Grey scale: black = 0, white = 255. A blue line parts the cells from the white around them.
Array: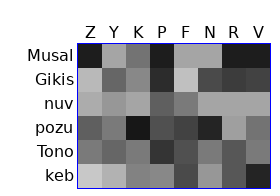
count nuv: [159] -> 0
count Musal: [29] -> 4
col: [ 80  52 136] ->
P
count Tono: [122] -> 4

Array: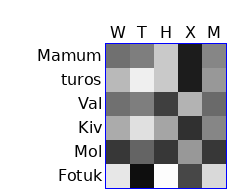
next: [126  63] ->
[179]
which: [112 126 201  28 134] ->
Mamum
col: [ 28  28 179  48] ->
X
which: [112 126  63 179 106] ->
Val
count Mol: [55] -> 3
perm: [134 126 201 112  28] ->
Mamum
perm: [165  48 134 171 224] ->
Kiv

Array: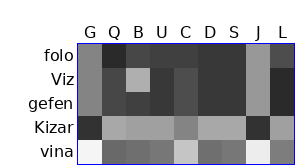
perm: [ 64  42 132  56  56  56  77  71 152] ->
gefen
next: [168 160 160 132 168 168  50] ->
[160]
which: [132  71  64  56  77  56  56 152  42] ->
gefen

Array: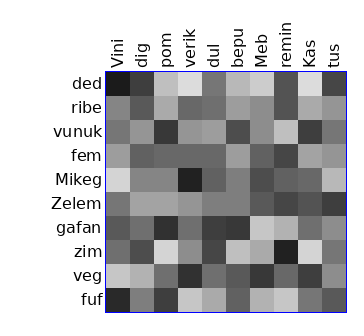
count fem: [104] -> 3
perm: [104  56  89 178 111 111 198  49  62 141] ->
veg

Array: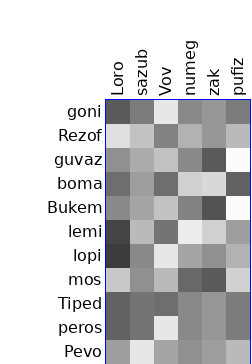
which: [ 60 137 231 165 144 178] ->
lopi
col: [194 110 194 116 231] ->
Vov
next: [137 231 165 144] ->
[178]
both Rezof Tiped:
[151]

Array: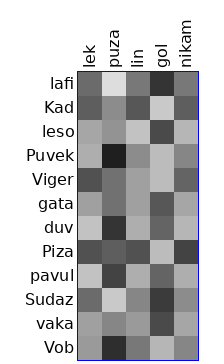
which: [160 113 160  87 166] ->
gata
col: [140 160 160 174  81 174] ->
lin

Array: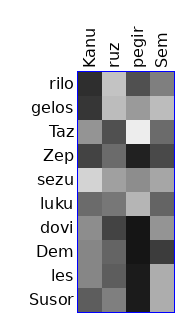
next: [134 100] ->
[21]
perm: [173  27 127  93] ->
Susor
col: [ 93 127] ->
ruz
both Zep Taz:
[107]

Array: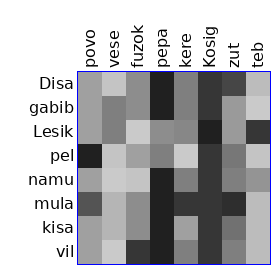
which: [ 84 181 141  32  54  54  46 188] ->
mula
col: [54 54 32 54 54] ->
Kosig
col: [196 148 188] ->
teb
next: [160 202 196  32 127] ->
[54]
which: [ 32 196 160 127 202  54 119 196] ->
pel
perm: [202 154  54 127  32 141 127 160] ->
gabib
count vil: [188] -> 1

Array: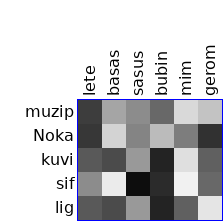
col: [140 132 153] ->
sasus
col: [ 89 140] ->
lete
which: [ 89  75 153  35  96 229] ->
lig
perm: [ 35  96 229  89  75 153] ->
lig

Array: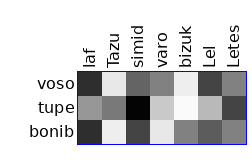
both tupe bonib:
[68]
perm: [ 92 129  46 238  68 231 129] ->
bonib

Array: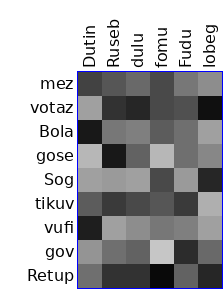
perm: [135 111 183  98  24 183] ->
gose
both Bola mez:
[119]
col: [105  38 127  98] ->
dulu
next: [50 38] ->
[73]
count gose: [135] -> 1
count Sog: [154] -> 2

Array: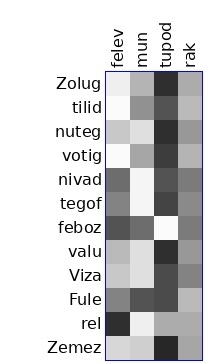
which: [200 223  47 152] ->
nuteg
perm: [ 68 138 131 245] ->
tegof
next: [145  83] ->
[186]
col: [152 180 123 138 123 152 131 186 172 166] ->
rak
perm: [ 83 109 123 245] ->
nivad
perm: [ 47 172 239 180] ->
Zolug
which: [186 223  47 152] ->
valu

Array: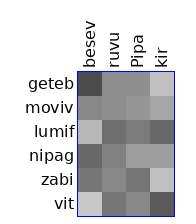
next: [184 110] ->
[123]
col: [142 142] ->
ruvu
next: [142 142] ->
[192]
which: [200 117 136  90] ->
vit

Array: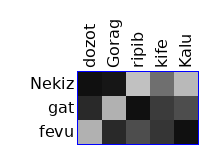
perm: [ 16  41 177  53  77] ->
fevu
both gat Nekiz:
[16]

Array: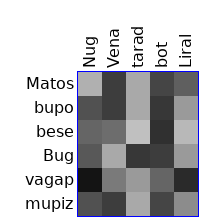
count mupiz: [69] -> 1
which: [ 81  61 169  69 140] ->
mupiz
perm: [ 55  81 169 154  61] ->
bupo
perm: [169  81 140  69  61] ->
mupiz
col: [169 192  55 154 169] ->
tarad

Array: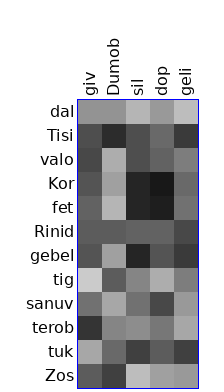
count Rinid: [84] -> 0
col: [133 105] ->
Dumob
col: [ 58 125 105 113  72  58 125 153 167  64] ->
geli
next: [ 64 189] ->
[160]

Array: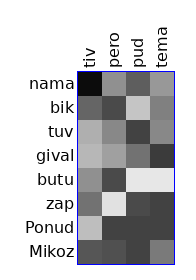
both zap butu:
[74]
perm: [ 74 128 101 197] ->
bik
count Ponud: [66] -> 3
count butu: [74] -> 1
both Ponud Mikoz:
[66]

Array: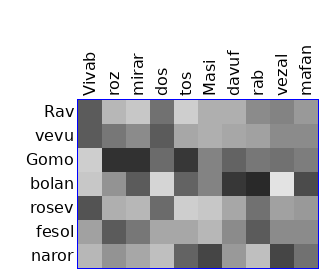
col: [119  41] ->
rab
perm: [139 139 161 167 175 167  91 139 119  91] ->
vevu
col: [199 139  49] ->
mirar

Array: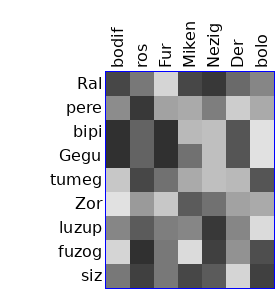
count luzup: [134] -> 3
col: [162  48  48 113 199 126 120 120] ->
Fur
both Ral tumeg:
[71]

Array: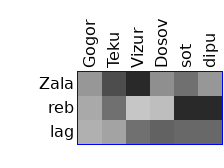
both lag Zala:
[112]
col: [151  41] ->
dipu
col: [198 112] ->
Vizur
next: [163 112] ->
[98]
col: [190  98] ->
Dosov
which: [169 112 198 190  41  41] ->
reb
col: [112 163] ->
Teku

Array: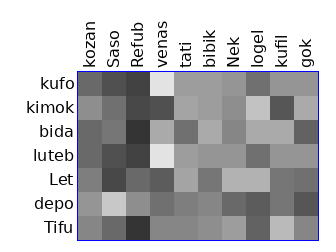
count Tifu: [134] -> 4
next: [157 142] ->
[194]
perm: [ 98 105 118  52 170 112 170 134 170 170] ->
bida
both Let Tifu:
[105]
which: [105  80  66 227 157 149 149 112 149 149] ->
luteb
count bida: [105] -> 1

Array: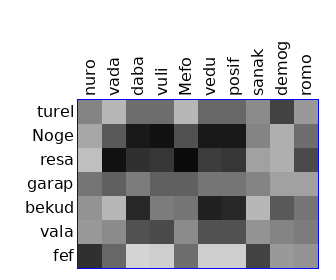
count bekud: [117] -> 2
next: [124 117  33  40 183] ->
[89]

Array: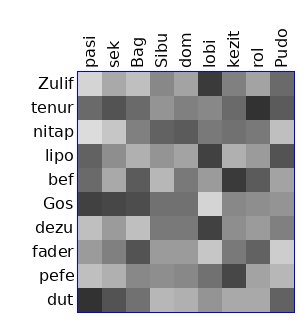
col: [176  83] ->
sek
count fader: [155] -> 3
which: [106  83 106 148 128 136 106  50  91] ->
tenur
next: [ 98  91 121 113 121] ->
[191]

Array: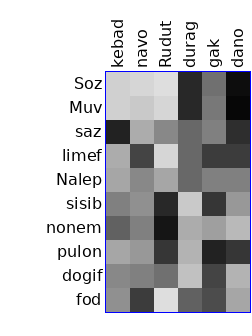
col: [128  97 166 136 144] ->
kebad
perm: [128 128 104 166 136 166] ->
Nalep
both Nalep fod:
[166]
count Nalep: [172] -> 0
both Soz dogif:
[112]
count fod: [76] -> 1
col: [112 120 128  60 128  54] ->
gak

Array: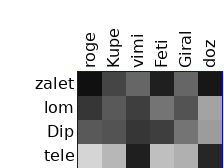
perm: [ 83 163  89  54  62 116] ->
lom
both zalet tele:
[31]
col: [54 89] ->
roge
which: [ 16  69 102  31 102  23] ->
zalet
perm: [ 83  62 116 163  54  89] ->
lom

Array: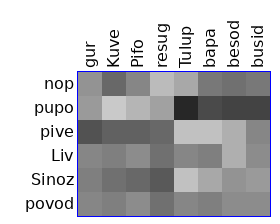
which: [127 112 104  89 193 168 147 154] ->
Sinoz
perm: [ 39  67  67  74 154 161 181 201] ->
pupo
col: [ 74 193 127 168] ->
bapa

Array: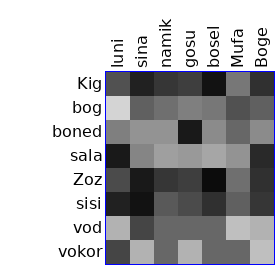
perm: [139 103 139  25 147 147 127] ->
boned
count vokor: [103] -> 3

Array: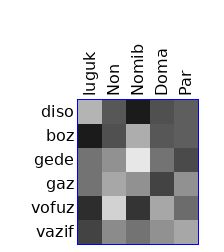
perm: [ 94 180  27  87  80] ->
diso
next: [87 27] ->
[80]
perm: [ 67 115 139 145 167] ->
vazif
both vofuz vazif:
[167]
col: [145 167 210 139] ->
Non

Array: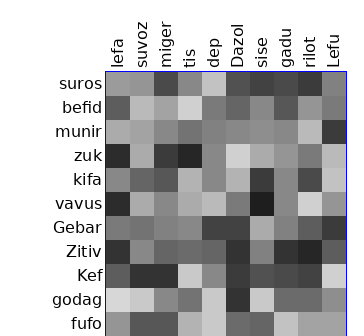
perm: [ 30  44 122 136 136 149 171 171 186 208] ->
vavus
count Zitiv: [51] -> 3
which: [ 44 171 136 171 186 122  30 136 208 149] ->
vavus
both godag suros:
[136]
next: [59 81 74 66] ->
[208]

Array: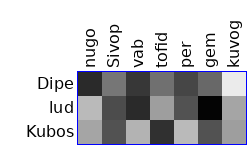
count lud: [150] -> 0
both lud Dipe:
[42]
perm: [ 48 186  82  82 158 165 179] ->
Kubos
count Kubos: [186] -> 1

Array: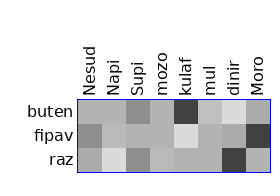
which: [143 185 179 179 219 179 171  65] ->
fipav
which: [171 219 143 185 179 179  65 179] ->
raz
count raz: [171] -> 1
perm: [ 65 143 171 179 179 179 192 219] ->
buten
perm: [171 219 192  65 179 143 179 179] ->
buten
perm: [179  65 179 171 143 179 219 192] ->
buten

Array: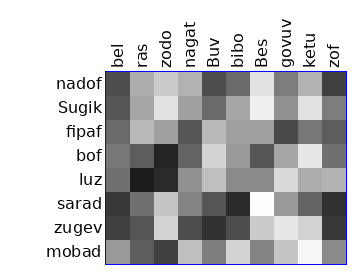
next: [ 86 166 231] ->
[112]
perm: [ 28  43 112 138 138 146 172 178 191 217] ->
luz

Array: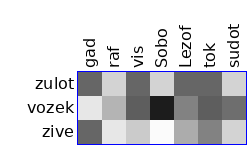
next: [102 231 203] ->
[251]
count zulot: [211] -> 3
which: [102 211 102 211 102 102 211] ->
zulot
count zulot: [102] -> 4
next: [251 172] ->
[130]
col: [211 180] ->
raf
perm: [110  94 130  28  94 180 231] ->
vozek

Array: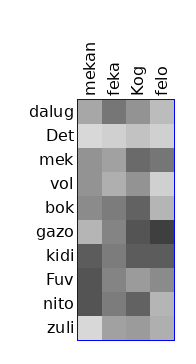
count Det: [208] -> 2
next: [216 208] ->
[194]
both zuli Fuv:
[155]
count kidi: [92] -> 3

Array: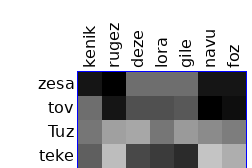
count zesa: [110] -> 3
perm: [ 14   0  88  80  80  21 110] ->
tov
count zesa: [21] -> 3
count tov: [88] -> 1

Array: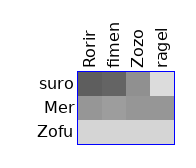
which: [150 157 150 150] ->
Mer
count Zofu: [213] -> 4
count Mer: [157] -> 1
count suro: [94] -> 1
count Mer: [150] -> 3
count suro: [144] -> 1

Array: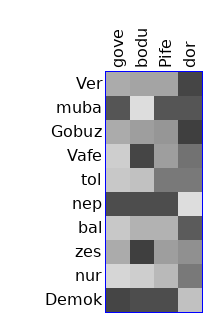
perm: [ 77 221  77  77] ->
nep
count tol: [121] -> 2
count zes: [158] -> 1
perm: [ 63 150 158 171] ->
Gobuz
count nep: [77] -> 3

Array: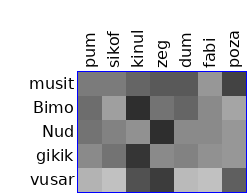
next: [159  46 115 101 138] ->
[165]
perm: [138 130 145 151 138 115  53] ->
gikik
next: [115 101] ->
[138]
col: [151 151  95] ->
poza

